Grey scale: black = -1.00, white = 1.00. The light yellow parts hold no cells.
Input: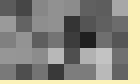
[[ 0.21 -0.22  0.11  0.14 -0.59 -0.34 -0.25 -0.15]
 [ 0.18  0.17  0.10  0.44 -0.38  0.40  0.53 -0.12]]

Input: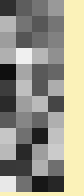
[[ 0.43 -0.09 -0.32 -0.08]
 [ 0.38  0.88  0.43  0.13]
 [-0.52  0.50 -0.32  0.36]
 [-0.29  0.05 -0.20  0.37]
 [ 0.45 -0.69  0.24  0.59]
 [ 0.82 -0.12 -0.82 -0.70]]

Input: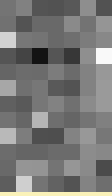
[[-0.11 -0.35 -0.18 -0.18  0.08 -0.10  0.17]
 [-0.33 -0.47 -0.85 -0.33 -0.57  0.12  0.95]
 [ 0.31 -0.12 -0.07 -0.30 -0.35  0.02  0.21]
 [-0.10 -0.20  0.42 -0.14 -0.21 -0.09  0.00]
 [-0.15 -0.21 -0.21 -0.16 -0.16  0.10  0.07]
 [-0.27  0.62 -0.09 -0.23 -0.35  0.03 -0.14]]

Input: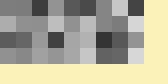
[[ 0.36  0.13  0.12  0.49  0.14  0.47  0.04 -0.03  0.67]
 [ 0.14  0.07  0.26  0.17  0.31  0.55 -0.23 -0.20  0.69]]

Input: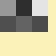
[[-0.38 -0.22 -0.41]]

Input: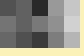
[[-0.09 -0.25 -0.05  0.13  0.64]]

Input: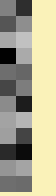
[[-0.33  0.11]
 [-0.99  0.33]
 [-0.45 -0.02]
 [ 0.28  0.42]
 [-0.68 -0.91]
 [-0.14 -0.16]]

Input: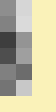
[[ 0.02  0.71]
 [-0.39  0.25]
 [-0.09  0.57]]
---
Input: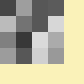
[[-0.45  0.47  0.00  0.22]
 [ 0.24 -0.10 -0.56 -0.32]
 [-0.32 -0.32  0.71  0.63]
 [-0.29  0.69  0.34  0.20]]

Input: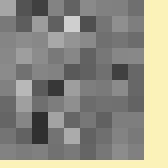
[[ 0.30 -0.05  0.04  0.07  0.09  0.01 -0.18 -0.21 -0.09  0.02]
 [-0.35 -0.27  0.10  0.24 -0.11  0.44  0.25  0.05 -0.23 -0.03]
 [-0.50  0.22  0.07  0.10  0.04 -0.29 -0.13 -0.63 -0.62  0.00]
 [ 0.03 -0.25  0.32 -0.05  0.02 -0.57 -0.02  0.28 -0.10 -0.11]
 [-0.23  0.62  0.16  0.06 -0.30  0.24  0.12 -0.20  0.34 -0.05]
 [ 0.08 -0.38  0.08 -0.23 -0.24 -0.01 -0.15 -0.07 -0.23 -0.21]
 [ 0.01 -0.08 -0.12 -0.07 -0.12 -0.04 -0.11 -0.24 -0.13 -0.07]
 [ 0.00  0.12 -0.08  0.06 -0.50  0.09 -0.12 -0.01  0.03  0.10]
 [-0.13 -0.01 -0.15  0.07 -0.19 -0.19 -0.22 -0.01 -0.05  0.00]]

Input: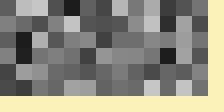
[[-0.26  0.00 -0.27  0.02 -0.47 -0.42]
 [ 0.48 -0.17 -0.78 -0.76  0.23 -0.52]
 [ 0.55 -0.39  0.37 -0.10  0.14 -0.07]
 [-0.37  0.02 -0.32 -0.01 -0.17 -0.19]
 [-0.79  0.54 -0.01 -0.11 -0.22  0.27]
 [-0.24 -0.34  0.07 -0.49 -0.33  0.23]
 [-0.45 -0.37 -0.49  0.16 -0.19 -0.22]
 [ 0.43 -0.33 -0.14  0.06 -0.04 -0.13]
 [-0.06  0.10 -0.14  0.04 -0.23 -0.17]
 [ 0.34  0.51  0.06 -0.07 -0.41  0.55]
 [-0.52 -0.65 -0.03 -0.77 -0.20 -0.18]
 [-0.36  0.27  0.23  0.27 -0.28  0.54]
 [-0.10 -0.40 -0.10 -0.34  0.03 -0.11]]

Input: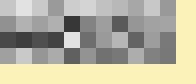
[[ 0.55  0.14 -0.43  0.25]
 [ 0.77  0.39 -0.51  0.58]
 [ 0.58  0.25 -0.38  0.18]
 [ 0.21  0.38 -0.48  0.33]
 [ 0.61 -0.57  0.77 -0.24]
 [ 0.66  0.03 -0.14  0.15]
 [ 0.51  0.24  0.21 -0.11]
 [ 0.44 -0.30  0.42 -0.06]
 [ 0.31  0.18 -0.22  0.36]
 [ 0.57  0.27  0.23  0.01]
 [ 0.20  0.29 -0.05 -0.06]]

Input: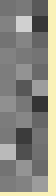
[[-0.10  0.02 -0.10  0.02 -0.02 -0.01  0.13 -0.03 -0.05  0.46 -0.10 -0.03]
 [-0.05  0.63  0.04 -0.05  0.15 -0.32 -0.07  0.06 -0.54 -0.38  0.16  0.02]
 [-0.30 -0.57 -0.21 -0.09 -0.17  0.23 -0.59 -0.20 -0.09 -0.12 -0.17  0.22]]

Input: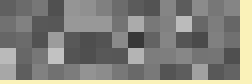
[[-0.25 -0.11 -0.20  0.46  0.31]
 [-0.16  0.01 -0.16 -0.19 -0.26]
 [-0.07 -0.31 -0.36 -0.07  0.01]
 [-0.37 -0.32  0.22  0.52 -0.11]
 [ 0.17  0.19 -0.31 -0.34 -0.03]
 [ 0.13  0.19 -0.39 -0.38  0.15]
 [ 0.00  0.19 -0.35 -0.31  0.10]
 [-0.15 -0.10  0.08 -0.32 -0.06]
 [-0.29  0.34 -0.56  0.41 -0.18]
 [-0.35 -0.06 -0.22 -0.02 -0.05]
 [ 0.04  0.01  0.04 -0.01 -0.34]
 [-0.28  0.47 -0.33  0.06 -0.27]
 [ 0.09 -0.19 -0.42 -0.09  0.26]
 [-0.07 -0.02  0.00 -0.08 -0.31]
 [ 0.04 -0.20 -0.12 -0.38 -0.22]]
